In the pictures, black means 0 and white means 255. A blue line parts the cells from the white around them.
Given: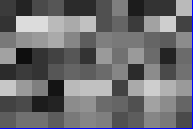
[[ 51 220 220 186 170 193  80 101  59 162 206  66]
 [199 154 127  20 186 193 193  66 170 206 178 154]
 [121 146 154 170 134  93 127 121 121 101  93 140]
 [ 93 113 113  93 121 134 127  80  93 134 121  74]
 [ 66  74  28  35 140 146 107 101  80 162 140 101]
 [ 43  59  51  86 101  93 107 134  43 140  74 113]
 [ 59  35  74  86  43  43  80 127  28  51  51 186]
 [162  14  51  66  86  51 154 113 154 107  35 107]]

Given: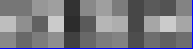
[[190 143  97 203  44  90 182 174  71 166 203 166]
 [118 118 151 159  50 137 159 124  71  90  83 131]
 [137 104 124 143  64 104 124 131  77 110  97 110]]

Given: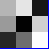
[[181 229  22]
 [ 38 110 253]
 [154   2 208]]

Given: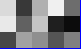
[[ 71 162 143  85 128]
 [233  97 197  31  12]
 [218  56 176 240 109]]

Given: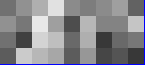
[[ 92 203 183 167  92 151  70  84  56]
 [113 145 175 225 139 125 139 159  98]
 [145 119 232 159  77 183 131 131 197]
 [113  64 211 191 105 175  56 105 119]]

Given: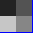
[[198 134]
 [ 35  83]]

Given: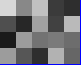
[[ 26 156 115 122 109]
 [215 136 193  59  46]
 [156  86  46 178 102]
 [ 79  39 162  65 186]]

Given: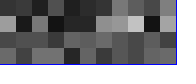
[[ 72  80  80  58 100  93 106  86  72  93  66]
 [106  66 114 114  38 100  58  86  72 100 106]
 [ 52  58  31  80  31  44  52 120  93  72 127]
 [157  25 120  19  38  38 143 151 194  19 164]]
